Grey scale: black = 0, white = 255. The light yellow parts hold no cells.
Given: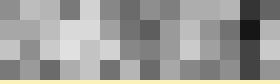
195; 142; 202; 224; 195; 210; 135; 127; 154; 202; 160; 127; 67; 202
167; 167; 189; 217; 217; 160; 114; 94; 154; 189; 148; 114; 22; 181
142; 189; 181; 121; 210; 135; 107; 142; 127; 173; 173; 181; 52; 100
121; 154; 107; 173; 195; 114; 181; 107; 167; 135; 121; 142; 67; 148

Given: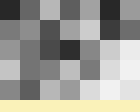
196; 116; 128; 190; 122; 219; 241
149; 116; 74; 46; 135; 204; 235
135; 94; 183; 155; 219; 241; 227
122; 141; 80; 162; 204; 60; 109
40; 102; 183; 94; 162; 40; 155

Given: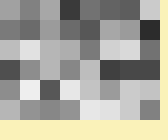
189; 225; 182; 174; 122; 209; 217; 114
182; 147; 135; 147; 231; 225; 203; 129
161; 129; 167; 58; 114; 99; 93; 203
141; 238; 87; 231; 195; 155; 203; 195
122; 107; 155; 107; 87; 167; 155; 44
79; 141; 182; 135; 189; 64; 72; 72

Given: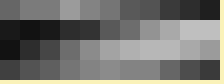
102; 123; 123; 155; 131; 117; 89; 83; 58; 45; 31
64; 83; 95; 117; 131; 139; 131; 131; 102; 77; 58
25; 18; 25; 45; 51; 89; 109; 147; 169; 191; 191
18; 45; 70; 109; 139; 163; 176; 183; 183; 169; 155

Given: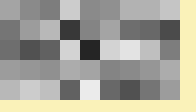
184; 204; 191; 97; 235; 104; 81; 117; 156
164; 138; 125; 204; 138; 144; 178; 178; 197
156; 150; 144; 172; 164; 132; 138; 150; 172
117; 156; 184; 56; 132; 164; 110; 104; 75
110; 81; 97; 211; 37; 211; 227; 191; 125

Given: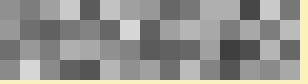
152; 111; 97; 119; 131; 103; 214; 97; 160; 181; 168; 125; 168; 125; 187
144; 125; 160; 201; 91; 194; 160; 152; 103; 119; 175; 175; 71; 201; 119
138; 214; 138; 97; 85; 181; 144; 160; 111; 187; 131; 85; 152; 138; 168
111; 152; 125; 175; 168; 144; 131; 91; 97; 103; 160; 63; 78; 181; 103

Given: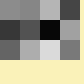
140; 134; 181; 69
100; 173; 218; 121
55; 82; 7; 161
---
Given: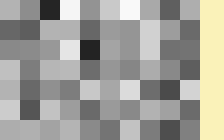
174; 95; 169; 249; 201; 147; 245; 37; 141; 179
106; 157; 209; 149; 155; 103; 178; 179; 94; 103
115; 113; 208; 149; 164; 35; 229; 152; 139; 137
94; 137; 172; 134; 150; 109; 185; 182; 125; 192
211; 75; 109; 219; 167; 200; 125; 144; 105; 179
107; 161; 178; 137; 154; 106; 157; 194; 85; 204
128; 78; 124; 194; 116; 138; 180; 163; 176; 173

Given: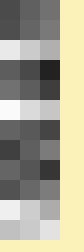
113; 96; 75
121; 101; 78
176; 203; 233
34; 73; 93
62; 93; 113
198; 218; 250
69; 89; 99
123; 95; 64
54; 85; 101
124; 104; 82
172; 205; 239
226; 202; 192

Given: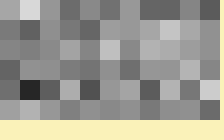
91; 133; 100; 101; 152; 113; 137; 108; 150; 216; 166
145; 168; 196; 166; 152; 157; 102; 120; 143; 97; 122
145; 157; 172; 178; 137; 191; 133; 163; 138; 127; 133
134; 180; 149; 150; 111; 144; 116; 124; 143; 145; 100
204; 119; 179; 92; 164; 151; 81; 173; 94; 38; 111
107; 144; 142; 121; 144; 137; 144; 128; 151; 178; 160

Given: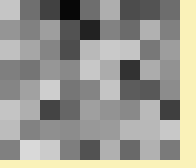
109; 83; 76; 174; 110; 7; 65; 111; 197
128; 177; 107; 130; 34; 82; 158; 129; 149
157; 120; 197; 201; 185; 77; 133; 166; 192
146; 172; 50; 172; 199; 137; 150; 117; 127
140; 88; 92; 196; 132; 118; 206; 161; 133
63; 185; 137; 147; 159; 102; 68; 175; 196
200; 184; 183; 155; 152; 140; 143; 130; 188
122; 177; 105; 176; 82; 126; 203; 217; 128

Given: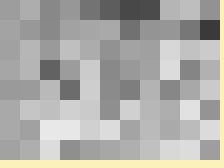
146; 190; 181; 75; 72; 93; 115; 151; 136; 173; 157
58; 119; 150; 148; 113; 169; 166; 162; 137; 152; 163
203; 194; 215; 160; 163; 146; 172; 191; 154; 182; 161
177; 133; 220; 162; 153; 137; 203; 156; 98; 181; 166
202; 168; 135; 179; 126; 139; 206; 108; 185; 155; 154
148; 225; 174; 183; 208; 143; 202; 208; 191; 197; 169
219; 187; 170; 186; 164; 220; 208; 231; 232; 161; 169
158; 220; 216; 192; 175; 167; 160; 143; 220; 174; 162

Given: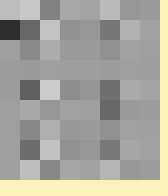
155; 150; 187; 163; 168; 130; 199; 189
162; 177; 119; 150; 144; 195; 103; 46
159; 162; 144; 155; 154; 172; 138; 159
158; 159; 156; 158; 158; 159; 155; 156
164; 170; 112; 149; 141; 203; 96; 156
157; 155; 104; 159; 161; 150; 168; 159
160; 161; 144; 155; 152; 174; 136; 159
162; 166; 121; 151; 145; 194; 109; 159
156; 152; 180; 161; 166; 136; 190; 159

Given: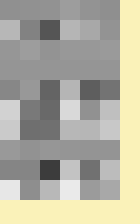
143; 147; 157; 146; 145; 144
147; 168; 181; 85; 130; 183
154; 152; 152; 147; 157; 150
149; 149; 149; 149; 149; 149
115; 94; 181; 100; 152; 135
191; 145; 217; 105; 121; 210
200; 182; 183; 112; 111; 202
148; 148; 149; 150; 146; 153
188; 113; 195; 60; 133; 133
168; 155; 234; 184; 142; 231
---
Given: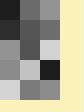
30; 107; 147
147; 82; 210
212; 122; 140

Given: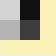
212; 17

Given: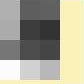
176; 93; 96
118; 77; 69

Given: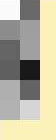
250; 104
100; 160
175; 99

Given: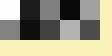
254; 28; 128; 9; 161

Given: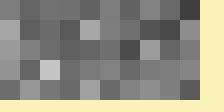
125; 101; 114; 113; 98; 125; 99; 129; 105; 63
154; 128; 108; 96; 102; 111; 76; 156; 101; 122
109; 150; 119; 106; 160; 106; 129; 142; 127; 91
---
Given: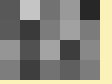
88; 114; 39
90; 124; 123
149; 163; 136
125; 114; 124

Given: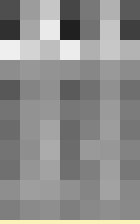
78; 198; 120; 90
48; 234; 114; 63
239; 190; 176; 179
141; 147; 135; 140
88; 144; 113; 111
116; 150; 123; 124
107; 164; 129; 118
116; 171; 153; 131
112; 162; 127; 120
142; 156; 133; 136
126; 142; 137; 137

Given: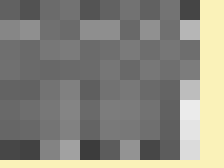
97; 107; 84; 114; 115
134; 112; 142; 105; 112
111; 119; 107; 122; 118
112; 104; 107; 105; 111
99; 115; 95; 120; 100
105; 119; 106; 123; 97
102; 116; 100; 120; 95
71; 131; 60; 147; 92

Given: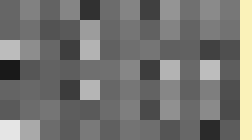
102; 99; 49; 132; 148; 138
101; 83; 156; 117; 131; 124
188; 103; 179; 111; 96; 65
25; 98; 111; 134; 179; 189
100; 98; 181; 118; 134; 126
90; 117; 90; 126; 144; 138
229; 108; 121; 115; 85; 42

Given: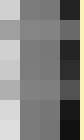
208; 120
159; 131
208; 120
201; 121
175; 127
216; 118
221; 117

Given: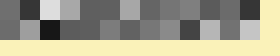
111; 221; 95; 167; 117; 91; 54
108; 23; 94; 98; 138; 182; 197
